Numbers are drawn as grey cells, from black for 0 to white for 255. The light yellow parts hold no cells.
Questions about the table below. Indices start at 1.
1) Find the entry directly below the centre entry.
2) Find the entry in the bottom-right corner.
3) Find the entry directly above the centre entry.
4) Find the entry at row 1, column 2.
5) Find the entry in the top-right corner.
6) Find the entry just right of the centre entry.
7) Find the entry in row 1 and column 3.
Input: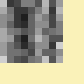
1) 114
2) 169
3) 100
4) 56
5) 155
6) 155
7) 71

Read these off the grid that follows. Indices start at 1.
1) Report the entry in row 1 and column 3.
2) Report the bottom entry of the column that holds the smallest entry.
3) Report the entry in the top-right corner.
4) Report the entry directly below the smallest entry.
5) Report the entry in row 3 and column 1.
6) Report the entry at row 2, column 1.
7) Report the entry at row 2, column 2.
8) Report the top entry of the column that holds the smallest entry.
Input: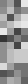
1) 83
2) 130
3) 231
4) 143
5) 188
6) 143
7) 188
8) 130

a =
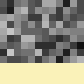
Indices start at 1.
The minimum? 17
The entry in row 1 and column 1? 88
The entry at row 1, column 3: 113
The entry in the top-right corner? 74
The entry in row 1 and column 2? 46
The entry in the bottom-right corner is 181
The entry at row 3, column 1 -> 154
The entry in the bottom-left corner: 113
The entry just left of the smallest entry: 59
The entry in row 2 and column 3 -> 154
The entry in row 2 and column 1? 74
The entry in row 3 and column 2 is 168
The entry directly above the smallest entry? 113

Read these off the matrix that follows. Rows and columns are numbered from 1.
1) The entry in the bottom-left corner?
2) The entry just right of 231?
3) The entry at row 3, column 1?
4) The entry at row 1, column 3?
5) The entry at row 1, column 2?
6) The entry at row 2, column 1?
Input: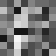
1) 93
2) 131
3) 119
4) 161
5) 78
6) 192

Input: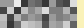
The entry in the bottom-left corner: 179
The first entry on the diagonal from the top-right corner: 220
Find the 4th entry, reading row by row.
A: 55
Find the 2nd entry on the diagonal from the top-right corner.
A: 179
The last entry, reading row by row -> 99
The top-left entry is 154
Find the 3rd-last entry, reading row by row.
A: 154
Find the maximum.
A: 235

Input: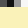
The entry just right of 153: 247
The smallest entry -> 17

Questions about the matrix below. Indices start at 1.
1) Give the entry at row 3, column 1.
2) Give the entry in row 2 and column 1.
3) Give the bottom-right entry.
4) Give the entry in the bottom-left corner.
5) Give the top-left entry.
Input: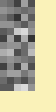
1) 120
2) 147
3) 147
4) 91
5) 120

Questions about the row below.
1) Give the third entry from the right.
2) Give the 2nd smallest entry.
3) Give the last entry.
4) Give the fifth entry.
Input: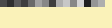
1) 32
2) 47
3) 174
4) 105

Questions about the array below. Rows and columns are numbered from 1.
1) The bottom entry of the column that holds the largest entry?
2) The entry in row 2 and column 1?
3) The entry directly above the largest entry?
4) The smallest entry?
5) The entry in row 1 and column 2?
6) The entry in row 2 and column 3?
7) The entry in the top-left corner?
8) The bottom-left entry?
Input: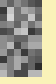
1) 127
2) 58
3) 197
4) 44
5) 100
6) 115
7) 141
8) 183

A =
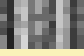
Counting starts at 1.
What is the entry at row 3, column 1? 135
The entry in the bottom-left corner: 135
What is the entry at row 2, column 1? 76
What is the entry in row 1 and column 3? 165
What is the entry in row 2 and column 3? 181
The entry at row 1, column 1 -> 89
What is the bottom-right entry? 89
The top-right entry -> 105
